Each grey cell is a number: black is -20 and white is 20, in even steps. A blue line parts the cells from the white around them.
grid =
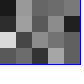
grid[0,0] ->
-16
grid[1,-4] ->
5
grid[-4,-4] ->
4
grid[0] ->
[-16, 4, -4, -3, -1]
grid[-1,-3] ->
-12
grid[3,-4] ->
-3
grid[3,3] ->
6

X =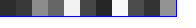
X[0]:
-13
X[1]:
-11
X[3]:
-4

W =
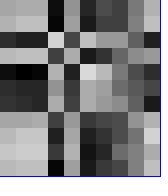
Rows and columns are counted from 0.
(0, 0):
6
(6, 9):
-16
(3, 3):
-10
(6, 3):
7
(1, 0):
8
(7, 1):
6
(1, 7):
-10
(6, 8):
-5
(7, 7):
-8
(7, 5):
-11
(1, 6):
-10
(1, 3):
-19
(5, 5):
7
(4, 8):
-8
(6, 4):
-10
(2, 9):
-15
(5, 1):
-14
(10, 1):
10
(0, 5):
-14
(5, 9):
-9
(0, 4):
3
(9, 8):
0
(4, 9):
-13
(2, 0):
-13
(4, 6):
9
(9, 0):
11
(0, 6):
-8
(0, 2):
7
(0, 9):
8
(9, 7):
-3
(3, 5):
-16
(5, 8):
-6
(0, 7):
-10
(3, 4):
7

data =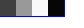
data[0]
-10
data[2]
19
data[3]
-19

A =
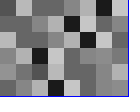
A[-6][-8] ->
-7
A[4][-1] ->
8
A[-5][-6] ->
1
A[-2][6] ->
1
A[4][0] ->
3
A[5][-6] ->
8
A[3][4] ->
-4
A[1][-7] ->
-4
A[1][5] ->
11
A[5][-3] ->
-4
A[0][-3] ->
8
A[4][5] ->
-4
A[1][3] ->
8

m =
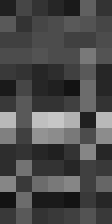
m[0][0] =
-15
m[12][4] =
-17
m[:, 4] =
[-16, -6, -10, -8, -10, -17, -10, 8, -1, -12, -14, 1, -17, -10]
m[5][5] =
-3
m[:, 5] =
[-5, -7, -10, -1, -6, -3, -3, -15, -8, 1, -10, -10, -11, -7]
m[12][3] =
-16
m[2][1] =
-10
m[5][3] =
-15
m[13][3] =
-11
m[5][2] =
-14
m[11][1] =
-11
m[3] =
[-8, -8, -7, -8, -8, -1, -7]
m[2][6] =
-8
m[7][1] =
-6
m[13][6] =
-11
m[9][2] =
-14
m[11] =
[1, -11, -3, -1, 1, -10, -4]
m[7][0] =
9
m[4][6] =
-14
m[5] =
[-16, -9, -14, -15, -17, -3, -14]
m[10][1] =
-2

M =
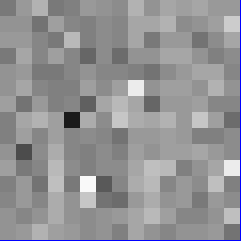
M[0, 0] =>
-1
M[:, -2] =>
[4, 5, 2, 0, 6, 8, 1, 5, 0, 4, 6, 10, 4, 3, 4]
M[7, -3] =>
11
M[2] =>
[4, 4, 1, -1, 9, 0, 2, 1, 6, -1, 4, 4, -2, 2, 6]
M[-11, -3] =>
6
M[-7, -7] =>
4
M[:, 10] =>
[6, 8, 4, 6, 2, 5, 4, 8, 5, 5, 9, 1, 3, 5, 1]
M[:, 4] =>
[0, 1, 9, 1, 1, 0, 1, -16, 1, 1, 2, -1, 3, 3, 4]
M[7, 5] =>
7
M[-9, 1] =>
-2
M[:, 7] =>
[2, 1, 1, -3, 1, 5, 9, 11, -2, 0, 2, 1, -3, 4, 0]
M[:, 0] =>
[-1, 3, 4, -1, 3, 3, 5, 0, 0, 3, 5, 0, 1, 3, 3]
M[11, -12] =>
10
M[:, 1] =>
[4, 3, 4, 6, 4, 6, -2, 6, 5, -8, -1, 4, 4, 1, 4]
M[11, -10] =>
19
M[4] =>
[3, 4, -1, -1, 1, 3, 1, 1, 0, -2, 2, 4, 6, 6, 1]
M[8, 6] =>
1
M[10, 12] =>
3
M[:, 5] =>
[4, 0, 0, -4, 3, 5, -5, 7, 2, 0, 0, 19, 11, 2, 2]
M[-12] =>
[-1, 6, 1, 5, 1, -4, 2, -3, 3, 3, 6, 6, 3, 0, 2]

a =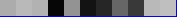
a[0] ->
7
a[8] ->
-11
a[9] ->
9
